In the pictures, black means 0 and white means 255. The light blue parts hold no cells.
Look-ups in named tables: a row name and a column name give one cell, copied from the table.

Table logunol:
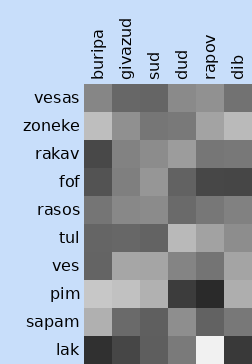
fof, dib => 70
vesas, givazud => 103
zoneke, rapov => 163
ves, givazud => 166
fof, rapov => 71
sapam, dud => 142
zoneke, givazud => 144
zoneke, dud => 121
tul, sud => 99
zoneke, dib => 186
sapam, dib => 120
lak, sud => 94
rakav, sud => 140
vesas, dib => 114

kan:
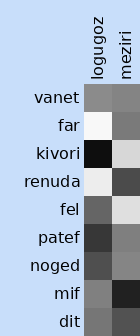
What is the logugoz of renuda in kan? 237
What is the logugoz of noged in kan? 79
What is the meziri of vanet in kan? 132
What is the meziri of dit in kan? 82
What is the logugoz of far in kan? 248
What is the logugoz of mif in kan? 128
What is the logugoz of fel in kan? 101
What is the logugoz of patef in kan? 55
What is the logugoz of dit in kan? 118

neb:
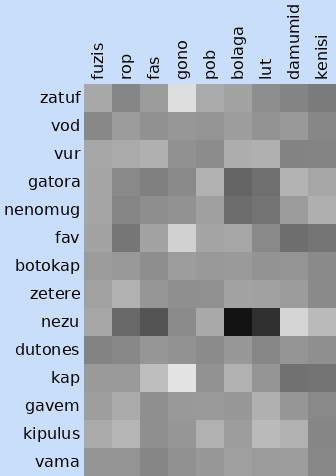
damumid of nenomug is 155
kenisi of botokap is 138
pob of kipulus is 177
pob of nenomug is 160
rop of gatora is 137
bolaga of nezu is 19
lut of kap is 148
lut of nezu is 48
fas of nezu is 84
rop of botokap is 153
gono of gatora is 137
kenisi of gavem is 137

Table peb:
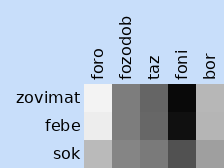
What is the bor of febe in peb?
181
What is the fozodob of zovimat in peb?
125
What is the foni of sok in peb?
81
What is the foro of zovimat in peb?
243
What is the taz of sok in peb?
122
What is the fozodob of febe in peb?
125
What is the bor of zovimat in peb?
183
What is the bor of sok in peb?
159
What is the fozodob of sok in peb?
133
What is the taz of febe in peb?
103
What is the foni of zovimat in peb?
9
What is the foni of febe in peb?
16
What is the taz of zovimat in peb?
101
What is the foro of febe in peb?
237
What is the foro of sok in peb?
186

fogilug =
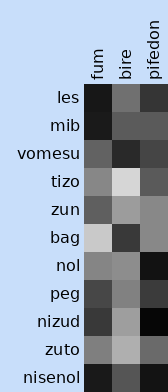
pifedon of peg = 59
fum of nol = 133
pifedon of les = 53
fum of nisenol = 25
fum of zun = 95
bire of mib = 91
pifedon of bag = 136
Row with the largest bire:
tizo

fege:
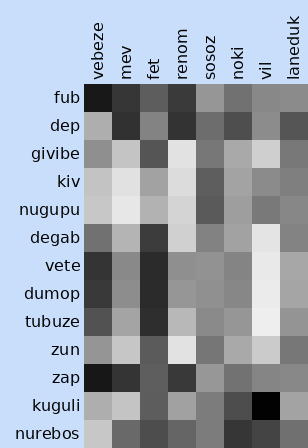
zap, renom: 57
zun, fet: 91
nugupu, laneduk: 135
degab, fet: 60
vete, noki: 132
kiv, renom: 220
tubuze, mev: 164
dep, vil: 140
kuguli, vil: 2
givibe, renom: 226
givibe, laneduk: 120

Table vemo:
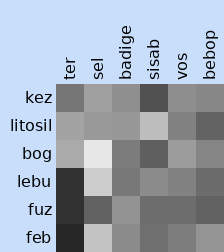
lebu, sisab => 139
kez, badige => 143
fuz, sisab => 109
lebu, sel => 205
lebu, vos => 130
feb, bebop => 148
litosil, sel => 153
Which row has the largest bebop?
feb

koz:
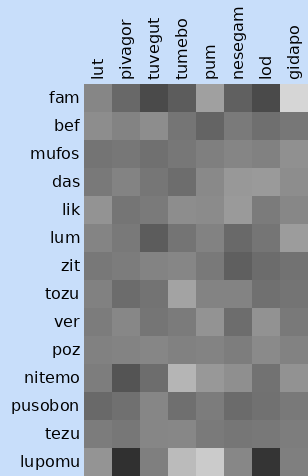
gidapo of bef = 119
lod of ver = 146
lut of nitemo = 125
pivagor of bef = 131
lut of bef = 141
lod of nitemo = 114
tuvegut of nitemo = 109
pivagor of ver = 135
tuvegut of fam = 74
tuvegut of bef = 141
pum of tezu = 122
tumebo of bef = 117
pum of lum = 130
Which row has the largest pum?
lupomu

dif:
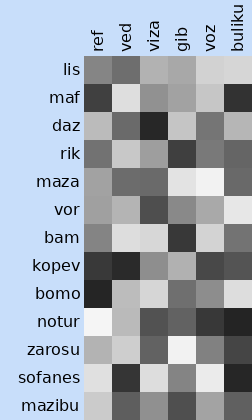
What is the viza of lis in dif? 178
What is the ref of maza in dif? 162
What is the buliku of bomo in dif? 221
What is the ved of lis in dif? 110
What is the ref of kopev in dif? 57
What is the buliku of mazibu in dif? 96
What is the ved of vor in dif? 180
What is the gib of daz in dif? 197
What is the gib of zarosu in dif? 242
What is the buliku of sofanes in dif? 38
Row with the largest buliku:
vor

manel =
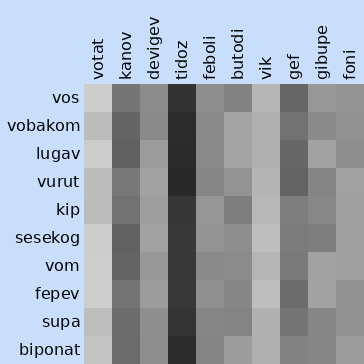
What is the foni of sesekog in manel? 160
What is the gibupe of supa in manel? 134
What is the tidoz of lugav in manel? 43
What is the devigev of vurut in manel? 162
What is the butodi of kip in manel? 126
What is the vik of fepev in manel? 190
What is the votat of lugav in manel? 203
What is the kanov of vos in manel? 117
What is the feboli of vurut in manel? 134
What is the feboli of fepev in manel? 143
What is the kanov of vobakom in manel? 101
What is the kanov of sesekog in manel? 98
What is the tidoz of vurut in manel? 41
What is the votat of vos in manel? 204
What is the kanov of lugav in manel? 97

